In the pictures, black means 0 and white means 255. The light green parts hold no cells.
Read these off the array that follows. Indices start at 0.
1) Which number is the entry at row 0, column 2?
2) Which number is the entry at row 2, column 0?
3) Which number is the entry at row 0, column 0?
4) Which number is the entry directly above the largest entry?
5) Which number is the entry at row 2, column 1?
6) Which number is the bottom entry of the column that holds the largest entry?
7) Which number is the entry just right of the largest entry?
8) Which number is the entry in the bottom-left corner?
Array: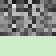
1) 161
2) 75
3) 105
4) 19
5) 48
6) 133
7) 105
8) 62

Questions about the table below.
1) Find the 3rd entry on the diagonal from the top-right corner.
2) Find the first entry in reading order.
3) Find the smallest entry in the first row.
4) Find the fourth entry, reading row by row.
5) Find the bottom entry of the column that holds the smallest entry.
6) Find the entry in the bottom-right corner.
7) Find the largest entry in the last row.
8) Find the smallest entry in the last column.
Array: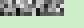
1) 147
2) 118
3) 60
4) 74
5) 22
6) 89
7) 204
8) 60

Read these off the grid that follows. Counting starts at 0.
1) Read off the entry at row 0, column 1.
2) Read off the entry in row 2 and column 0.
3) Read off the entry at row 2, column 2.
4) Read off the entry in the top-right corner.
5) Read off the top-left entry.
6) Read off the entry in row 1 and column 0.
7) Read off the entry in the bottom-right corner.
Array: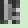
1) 180
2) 46
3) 119
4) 75
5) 46
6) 46
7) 105

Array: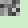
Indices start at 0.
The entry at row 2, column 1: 167
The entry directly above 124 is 152
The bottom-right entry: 182
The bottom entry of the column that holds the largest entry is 61
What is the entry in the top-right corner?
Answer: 111
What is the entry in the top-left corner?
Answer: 167

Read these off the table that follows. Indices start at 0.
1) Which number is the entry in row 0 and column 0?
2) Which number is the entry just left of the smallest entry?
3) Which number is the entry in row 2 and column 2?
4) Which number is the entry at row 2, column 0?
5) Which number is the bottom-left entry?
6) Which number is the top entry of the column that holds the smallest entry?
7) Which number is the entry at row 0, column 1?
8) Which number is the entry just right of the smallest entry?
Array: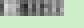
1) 112
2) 74
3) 176
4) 88
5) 112
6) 88
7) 189
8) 150

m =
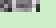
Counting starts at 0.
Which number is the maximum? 236
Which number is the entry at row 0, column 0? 117
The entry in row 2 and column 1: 86
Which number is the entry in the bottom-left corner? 144
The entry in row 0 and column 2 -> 102
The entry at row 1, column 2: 86
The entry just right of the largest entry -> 42
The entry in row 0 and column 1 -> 70
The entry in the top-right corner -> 160

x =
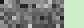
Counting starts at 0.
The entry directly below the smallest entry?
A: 138
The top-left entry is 23
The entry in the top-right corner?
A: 110
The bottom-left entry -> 138
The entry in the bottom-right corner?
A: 68
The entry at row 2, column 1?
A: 125
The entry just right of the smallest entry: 175
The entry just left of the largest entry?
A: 95
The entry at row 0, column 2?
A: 150
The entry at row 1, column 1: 138
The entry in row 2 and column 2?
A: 110
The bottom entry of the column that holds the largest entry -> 202
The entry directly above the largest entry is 125
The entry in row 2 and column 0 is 95
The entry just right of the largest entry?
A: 81
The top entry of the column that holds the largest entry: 138
